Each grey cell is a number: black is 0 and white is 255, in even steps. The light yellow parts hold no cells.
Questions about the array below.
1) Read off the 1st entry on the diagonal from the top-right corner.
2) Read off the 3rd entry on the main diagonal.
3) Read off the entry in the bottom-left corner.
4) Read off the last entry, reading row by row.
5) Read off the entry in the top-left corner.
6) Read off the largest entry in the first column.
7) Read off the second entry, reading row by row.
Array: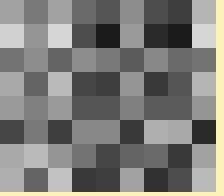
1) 181
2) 99
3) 175
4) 187
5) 161
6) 209
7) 120

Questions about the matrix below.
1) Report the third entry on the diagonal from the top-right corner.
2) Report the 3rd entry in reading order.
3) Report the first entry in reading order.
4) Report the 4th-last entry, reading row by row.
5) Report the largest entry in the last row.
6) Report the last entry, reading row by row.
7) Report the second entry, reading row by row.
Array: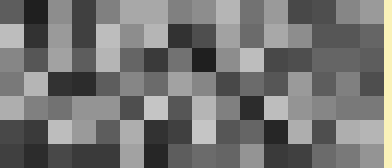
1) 101
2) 141
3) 93
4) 64
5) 162
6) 148
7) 31

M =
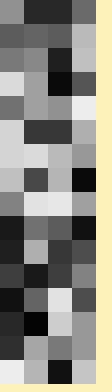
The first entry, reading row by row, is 144
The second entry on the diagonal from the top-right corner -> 92
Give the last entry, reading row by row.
198
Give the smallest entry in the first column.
18
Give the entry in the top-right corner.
106
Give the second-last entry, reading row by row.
18
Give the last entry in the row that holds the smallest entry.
152
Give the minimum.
4
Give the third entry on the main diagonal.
31
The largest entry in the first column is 237

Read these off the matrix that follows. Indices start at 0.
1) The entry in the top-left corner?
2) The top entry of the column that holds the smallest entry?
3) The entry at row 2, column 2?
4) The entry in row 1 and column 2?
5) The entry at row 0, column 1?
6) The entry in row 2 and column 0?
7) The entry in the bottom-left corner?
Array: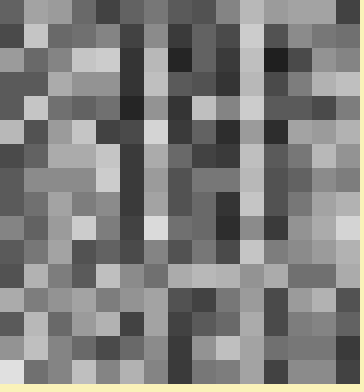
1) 98
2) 155
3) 132
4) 105
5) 163
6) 155
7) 224
